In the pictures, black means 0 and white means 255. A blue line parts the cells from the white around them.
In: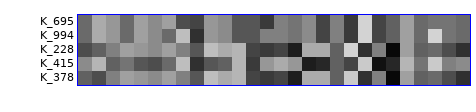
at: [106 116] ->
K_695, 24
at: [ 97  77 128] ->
K_378, 0
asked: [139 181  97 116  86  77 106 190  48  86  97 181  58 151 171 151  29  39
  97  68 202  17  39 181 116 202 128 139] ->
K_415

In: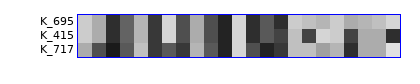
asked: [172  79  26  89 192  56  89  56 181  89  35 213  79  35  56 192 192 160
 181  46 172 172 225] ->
K_717
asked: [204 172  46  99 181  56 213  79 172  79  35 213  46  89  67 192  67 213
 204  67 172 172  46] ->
K_415
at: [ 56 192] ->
K_717, 14
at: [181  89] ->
K_717, 8
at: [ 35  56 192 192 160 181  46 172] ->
K_717, 13

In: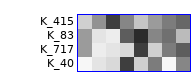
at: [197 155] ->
K_415, 4
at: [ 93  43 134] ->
K_83, 3
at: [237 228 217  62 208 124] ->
K_717, 1
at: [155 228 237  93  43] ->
K_83, 0
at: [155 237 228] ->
K_717, 0
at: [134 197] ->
K_415, 3

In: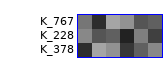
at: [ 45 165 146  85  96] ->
K_767, 1
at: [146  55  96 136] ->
K_378, 2
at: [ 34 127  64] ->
K_228, 3
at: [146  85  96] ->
K_767, 3

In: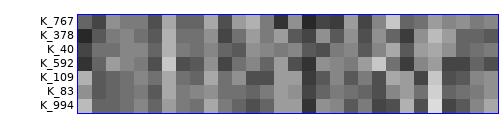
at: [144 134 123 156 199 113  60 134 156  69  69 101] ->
K_592, 17
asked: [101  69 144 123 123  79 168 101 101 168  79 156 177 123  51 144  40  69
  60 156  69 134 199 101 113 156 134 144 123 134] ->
K_767
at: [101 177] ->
K_40, 5

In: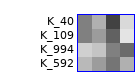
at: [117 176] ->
K_592, 2
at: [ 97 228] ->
K_109, 2
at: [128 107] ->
K_994, 2

